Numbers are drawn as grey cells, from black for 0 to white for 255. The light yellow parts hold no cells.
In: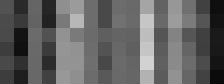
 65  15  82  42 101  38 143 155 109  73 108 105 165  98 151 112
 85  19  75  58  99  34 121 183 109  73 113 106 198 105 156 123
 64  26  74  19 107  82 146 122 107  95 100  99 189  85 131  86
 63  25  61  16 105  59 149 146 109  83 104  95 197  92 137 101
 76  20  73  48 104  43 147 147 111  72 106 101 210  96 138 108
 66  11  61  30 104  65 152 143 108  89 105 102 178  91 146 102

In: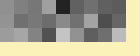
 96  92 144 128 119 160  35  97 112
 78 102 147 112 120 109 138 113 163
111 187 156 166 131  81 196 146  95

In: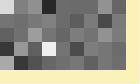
146 102 218 128 144  40 108 107 107
 74 122 116 111 120 129 108  93 123
146 123  97 112 157 117 102 125 115
118 108  56 152  96 239 116  76 125
118 110 169  56  82 103 111 119  97

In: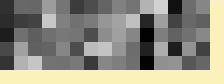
109 134  49 104 103 156 117  60  77 100 129 116 179 208  17
104  96  44  61  67 199 128 113 123 150 163 192  38 159  67
113 136  29 112  94 112 120 117  77 141 160 134   2 126  98
146  65  73 161  96 100 134  77 187 195 149 109  33 173  29
 87 102  52 178 197 115 113 121  58 135 126 111   3 144 147

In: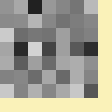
117 185 147 168  33 152 134
125 134 138 140 181 135 115
121 129 203 109 119 115 159
 89  45 165  42 211  68 159
173 143 171  93 159 107 166
173 132 130 135 108 167 105
199  86 200 132 176 134 168

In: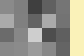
 96 117 138 127  63
170 115 170 128  99
 77  95 107 135 206
136 100 136 139 155
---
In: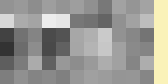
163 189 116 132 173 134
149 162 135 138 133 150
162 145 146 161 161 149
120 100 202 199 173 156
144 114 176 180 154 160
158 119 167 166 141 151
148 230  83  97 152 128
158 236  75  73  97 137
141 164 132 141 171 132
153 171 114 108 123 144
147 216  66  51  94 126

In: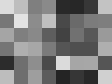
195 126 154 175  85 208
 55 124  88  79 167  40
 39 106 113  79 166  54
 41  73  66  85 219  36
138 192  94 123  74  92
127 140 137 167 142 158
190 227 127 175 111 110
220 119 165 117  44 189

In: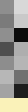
216 201  11 174 181 112  29
142 123 143  78 141 183 163

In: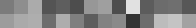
 87 162
111 196
108 188
 92 108
225  51
 77 138
159 130
151  93
 77 127
 94 173
 84 109
171 174
142 170
123 156

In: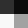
 11 162
 47 248

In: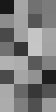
123 125 165 163 130  30  83 153
113  85 197 198  89 146  55  80
166 164 162  53 173 165 103 126
 24 141  73 113 178  74 170 172

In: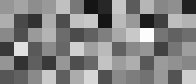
 33 178 110 158 135 205
143 190  97 118 145  83
135  64 117  65 155 153
182  27 253 149  88 114
 91 153 200 137 174 125
198 186 169  97 157 138
 39  21 127 186 195  80
 21 200  97 160 104 214
120 193  75 208  78 172
192  77 108 103 151  95
153 172 180 139  57 201
141  49 154  89  95 138
164  73  79 225  50  97
150 174 137  56 149  86

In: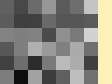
196  90 210 111  63 113
110  85 122 171 172 190
 90  85 144 128 186  95
151 106  75 154 122  60
107  64 130 176  44 162
 72  63 127 126 110  14
 96  92 131  88  65 125

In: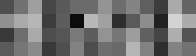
100 171  84 114
170 211 174 130
 60  33  69  46
 95 141  96 130
132  90 157 181
109  46 119 105
148 161 147 110
107 184  93  77
107  12 121 130
 89  93  85  79
 71  61  78  57
159 182 170 138
114 170 110 118
 79 145  57  90
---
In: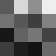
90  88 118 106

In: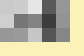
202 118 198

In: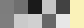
125 202

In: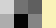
211   5

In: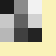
26 97 35

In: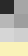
41 158
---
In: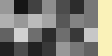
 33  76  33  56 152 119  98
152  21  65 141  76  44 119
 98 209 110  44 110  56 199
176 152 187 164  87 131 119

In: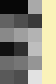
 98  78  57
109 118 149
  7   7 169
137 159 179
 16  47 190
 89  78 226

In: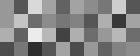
 76 119  45  86 163  76 152  98 130 140
152 196 109 140 119 130  86 175  56 163
152  86 217 163  98 163 140 119 206  86
175  98 236 184  66 175 109 152 184 109

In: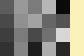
 50 133  29 173  39
 62 123  73 113 215
 93 153 123 182  10
 73 144 163 102  83

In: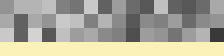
169  97 169 148 201 192 128 180 138  87 138 128 157 107 138 148
148 180 180 192 128 116 201  97 157 107  87 192  97  87 107 169
201  97 211  87 192 157 169 138 128  78 157 148 116 157 180  57

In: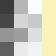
 71 213 201
149 158 222
 95 234 243
 59 182 252
